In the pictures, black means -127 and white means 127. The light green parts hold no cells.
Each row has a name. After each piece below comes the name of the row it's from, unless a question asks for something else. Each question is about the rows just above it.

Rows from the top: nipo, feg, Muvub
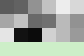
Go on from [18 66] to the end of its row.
[109  88]
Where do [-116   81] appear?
Muvub
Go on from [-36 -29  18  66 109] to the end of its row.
[88]
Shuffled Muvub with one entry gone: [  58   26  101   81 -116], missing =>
[-109]

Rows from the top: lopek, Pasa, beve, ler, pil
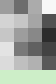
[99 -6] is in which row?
ler
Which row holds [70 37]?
Pasa

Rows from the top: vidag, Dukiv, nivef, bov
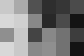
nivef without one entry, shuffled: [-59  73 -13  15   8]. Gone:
[-66]
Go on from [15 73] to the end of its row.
[-59   8 -13 -66]
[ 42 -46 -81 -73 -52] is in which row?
vidag
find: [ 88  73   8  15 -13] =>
bov
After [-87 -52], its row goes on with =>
[-107]
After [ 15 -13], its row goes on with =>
[-107]
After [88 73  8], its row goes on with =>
[  15  -13 -107]

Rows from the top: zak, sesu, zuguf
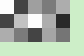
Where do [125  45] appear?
sesu
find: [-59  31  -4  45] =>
zak
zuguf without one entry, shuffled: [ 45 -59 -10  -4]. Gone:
[37]
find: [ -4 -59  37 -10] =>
zuguf
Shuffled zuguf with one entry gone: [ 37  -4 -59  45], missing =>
[-10]

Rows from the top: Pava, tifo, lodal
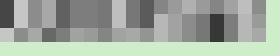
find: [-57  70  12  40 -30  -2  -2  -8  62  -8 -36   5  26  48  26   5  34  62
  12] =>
Pava
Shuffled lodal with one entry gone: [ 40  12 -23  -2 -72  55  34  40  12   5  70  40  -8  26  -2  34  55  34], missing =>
[20]

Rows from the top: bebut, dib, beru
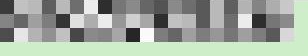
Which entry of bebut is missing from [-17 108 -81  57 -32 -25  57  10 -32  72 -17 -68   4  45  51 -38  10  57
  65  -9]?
[-44]
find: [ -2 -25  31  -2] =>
beru
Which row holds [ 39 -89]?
beru
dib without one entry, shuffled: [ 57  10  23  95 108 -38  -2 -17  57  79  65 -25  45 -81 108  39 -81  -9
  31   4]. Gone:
[-74]
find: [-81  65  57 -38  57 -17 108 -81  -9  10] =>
dib
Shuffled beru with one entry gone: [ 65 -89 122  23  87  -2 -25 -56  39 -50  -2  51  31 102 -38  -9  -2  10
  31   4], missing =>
[17]
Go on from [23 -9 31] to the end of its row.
[ -2 -38  87]

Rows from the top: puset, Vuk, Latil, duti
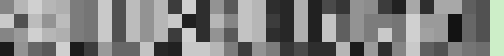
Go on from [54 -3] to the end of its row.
[ -67   19   -3  -73  -53  -81  -81   54 -100   26  -81    5   73  -32
  -46    5  -10  -17]
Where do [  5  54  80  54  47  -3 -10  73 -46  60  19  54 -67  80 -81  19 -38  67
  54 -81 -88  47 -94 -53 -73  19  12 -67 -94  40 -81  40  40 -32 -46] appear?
puset
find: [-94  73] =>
duti
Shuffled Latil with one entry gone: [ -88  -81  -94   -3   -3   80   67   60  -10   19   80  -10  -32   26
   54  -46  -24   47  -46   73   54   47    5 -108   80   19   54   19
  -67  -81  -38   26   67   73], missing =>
[33]

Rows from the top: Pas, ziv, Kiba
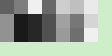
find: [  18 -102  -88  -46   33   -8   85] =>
ziv
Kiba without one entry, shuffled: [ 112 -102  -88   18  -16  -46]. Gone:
[26]
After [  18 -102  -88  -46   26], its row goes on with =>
[-16 112]
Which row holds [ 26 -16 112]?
Kiba
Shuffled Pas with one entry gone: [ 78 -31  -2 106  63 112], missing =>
[-23]

